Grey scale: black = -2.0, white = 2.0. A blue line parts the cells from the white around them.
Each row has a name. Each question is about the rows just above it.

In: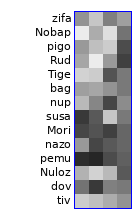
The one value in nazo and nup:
[-0.9]
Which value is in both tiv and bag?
[0.3]
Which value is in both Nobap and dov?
[-0.2]
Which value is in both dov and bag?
[-0.1]
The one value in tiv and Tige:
[1.2]
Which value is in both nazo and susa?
[-0.6]

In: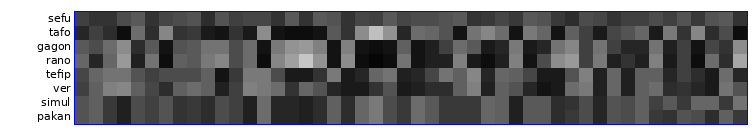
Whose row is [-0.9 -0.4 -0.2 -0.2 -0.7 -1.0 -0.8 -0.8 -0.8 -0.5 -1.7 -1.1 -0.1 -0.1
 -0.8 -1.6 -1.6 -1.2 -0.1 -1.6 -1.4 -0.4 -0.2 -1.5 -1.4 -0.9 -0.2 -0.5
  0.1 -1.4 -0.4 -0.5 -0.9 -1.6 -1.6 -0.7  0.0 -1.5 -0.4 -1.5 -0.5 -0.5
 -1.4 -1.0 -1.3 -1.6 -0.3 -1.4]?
tefip
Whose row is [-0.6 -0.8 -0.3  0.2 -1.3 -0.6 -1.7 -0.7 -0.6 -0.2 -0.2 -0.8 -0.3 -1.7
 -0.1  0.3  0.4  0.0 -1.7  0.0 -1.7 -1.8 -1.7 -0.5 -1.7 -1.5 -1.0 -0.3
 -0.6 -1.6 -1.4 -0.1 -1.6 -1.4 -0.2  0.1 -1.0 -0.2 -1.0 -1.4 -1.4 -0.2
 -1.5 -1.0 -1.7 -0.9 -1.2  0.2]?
gagon
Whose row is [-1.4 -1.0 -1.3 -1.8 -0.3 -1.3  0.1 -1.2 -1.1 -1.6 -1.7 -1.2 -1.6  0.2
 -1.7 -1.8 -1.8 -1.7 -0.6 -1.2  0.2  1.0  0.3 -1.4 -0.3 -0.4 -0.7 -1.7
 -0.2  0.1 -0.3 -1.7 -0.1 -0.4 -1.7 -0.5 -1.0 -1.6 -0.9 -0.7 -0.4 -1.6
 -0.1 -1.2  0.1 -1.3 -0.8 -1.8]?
tafo
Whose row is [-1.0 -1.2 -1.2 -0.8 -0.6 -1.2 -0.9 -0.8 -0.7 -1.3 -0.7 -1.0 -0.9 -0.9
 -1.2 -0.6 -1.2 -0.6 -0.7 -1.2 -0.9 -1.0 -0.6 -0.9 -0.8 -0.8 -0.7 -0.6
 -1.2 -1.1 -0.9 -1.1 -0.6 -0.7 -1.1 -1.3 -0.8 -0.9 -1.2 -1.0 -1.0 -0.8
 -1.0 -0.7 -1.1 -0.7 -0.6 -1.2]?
sefu
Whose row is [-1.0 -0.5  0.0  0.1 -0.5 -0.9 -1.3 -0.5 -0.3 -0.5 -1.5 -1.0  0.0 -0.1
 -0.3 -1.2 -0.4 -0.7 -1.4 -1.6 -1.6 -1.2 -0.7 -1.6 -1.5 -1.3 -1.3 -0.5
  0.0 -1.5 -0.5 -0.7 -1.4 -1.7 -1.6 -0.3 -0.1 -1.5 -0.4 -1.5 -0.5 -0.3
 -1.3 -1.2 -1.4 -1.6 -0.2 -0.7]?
ver

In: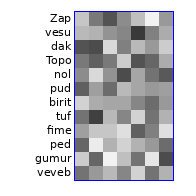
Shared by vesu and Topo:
[0.7]
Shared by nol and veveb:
[-0.2]
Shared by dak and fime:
[0.0]
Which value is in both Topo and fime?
[-0.5]
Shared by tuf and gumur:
[-0.2]

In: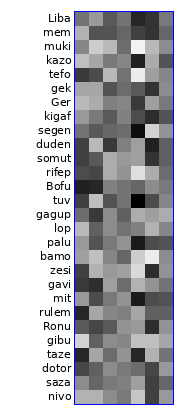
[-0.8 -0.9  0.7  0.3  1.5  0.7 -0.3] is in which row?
rifep
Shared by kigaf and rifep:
[-0.8]

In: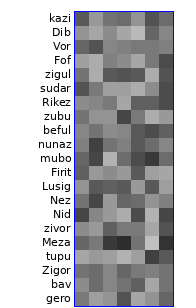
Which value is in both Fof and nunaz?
[0.0]
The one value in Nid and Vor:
[0.1]
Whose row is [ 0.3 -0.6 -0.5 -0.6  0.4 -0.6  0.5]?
Lusig
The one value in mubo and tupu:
[0.8]
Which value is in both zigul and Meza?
[-0.2]
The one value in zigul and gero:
[-0.7]
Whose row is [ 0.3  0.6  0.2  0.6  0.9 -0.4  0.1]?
Dib

